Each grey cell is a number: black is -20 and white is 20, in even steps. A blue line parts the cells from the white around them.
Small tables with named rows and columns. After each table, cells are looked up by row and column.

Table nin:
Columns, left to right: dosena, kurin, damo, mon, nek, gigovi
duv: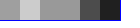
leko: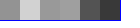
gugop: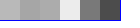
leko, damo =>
4
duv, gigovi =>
-15
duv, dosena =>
5
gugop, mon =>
17
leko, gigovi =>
-11
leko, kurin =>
13
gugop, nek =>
-1

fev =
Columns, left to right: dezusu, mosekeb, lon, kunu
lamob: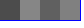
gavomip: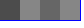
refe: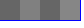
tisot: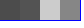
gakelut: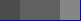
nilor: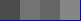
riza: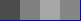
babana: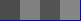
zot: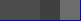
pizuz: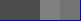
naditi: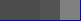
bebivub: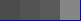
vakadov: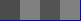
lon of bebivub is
-6
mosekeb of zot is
-8
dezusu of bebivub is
-8
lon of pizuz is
0
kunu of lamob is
0
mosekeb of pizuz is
-8
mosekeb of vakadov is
0
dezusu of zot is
-8
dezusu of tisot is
-8
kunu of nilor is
1

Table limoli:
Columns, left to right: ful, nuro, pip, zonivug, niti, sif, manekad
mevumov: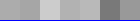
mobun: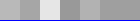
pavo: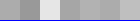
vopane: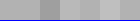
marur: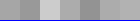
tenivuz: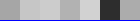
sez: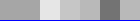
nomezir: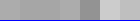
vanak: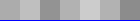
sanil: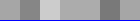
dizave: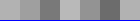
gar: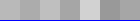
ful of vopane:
8
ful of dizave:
8
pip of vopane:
5
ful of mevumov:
7
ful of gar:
9
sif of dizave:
-3
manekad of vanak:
2
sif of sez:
-2
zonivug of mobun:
4
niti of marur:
3
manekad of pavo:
10
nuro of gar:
7
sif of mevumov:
-1
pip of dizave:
-1
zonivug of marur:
7
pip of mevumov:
12
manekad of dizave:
8
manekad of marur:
8
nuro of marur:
4
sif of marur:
7
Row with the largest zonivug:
sez

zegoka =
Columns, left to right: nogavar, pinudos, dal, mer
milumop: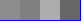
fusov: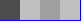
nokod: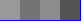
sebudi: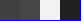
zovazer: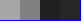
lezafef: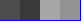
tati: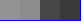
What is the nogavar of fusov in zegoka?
-8
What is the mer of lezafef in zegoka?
3
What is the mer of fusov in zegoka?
10
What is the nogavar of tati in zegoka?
3
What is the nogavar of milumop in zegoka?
2
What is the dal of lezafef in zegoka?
6
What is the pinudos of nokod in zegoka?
-2
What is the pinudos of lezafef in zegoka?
-11
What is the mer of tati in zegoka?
-11
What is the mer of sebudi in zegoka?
-15
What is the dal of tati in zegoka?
-9

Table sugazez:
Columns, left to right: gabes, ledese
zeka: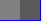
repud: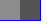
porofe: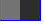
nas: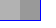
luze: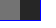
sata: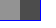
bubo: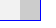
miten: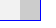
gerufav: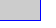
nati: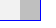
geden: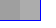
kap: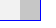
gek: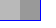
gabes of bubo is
18
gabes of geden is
5
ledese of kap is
11
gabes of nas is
8
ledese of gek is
4
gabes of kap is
18

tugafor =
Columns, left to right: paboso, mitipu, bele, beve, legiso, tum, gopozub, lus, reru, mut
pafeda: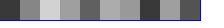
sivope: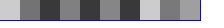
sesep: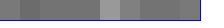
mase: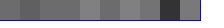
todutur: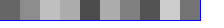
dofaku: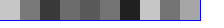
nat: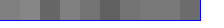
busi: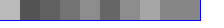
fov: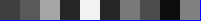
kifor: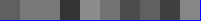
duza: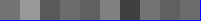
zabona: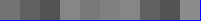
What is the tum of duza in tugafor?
0
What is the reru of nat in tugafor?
-1
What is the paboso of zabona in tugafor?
-2
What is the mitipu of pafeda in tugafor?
1
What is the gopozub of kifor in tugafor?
-8
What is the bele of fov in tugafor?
6
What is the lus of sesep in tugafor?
-2
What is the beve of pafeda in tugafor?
5
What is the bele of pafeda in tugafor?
13
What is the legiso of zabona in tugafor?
-1
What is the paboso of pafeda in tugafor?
-11
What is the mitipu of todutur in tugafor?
2
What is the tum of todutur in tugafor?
7
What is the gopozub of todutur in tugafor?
0
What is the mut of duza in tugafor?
-3

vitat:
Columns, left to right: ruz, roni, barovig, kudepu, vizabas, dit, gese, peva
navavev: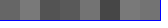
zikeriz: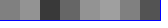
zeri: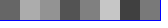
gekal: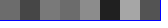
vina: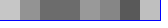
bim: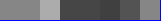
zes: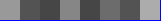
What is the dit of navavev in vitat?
-9
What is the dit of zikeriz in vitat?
5
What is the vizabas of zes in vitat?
-9
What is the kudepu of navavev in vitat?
-6
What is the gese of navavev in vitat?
-1
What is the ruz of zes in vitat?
4
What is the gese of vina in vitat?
-6
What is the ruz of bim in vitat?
1
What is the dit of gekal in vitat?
-15
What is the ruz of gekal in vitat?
-3
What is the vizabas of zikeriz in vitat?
3
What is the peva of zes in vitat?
7
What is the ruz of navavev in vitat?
-4
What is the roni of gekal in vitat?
-9
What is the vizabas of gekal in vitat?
2
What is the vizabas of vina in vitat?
4

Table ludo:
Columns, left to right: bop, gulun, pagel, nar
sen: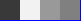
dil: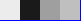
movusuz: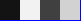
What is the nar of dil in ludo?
10
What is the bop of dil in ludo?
17
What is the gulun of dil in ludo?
-16
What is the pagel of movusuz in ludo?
-10
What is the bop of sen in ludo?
-11
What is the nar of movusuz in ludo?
13
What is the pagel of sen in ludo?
4
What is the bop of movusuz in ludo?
-17
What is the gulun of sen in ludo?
18
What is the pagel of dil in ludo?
5
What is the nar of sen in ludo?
0

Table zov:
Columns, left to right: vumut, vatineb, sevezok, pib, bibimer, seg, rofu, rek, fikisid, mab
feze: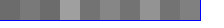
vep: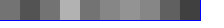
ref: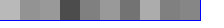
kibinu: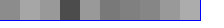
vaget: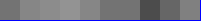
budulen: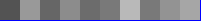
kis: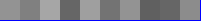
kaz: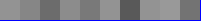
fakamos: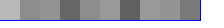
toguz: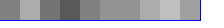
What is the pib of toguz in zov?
-6
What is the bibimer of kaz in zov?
-1
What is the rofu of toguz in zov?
3
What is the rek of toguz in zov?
7
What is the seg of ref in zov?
4
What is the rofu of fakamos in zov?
-5
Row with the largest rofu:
budulen

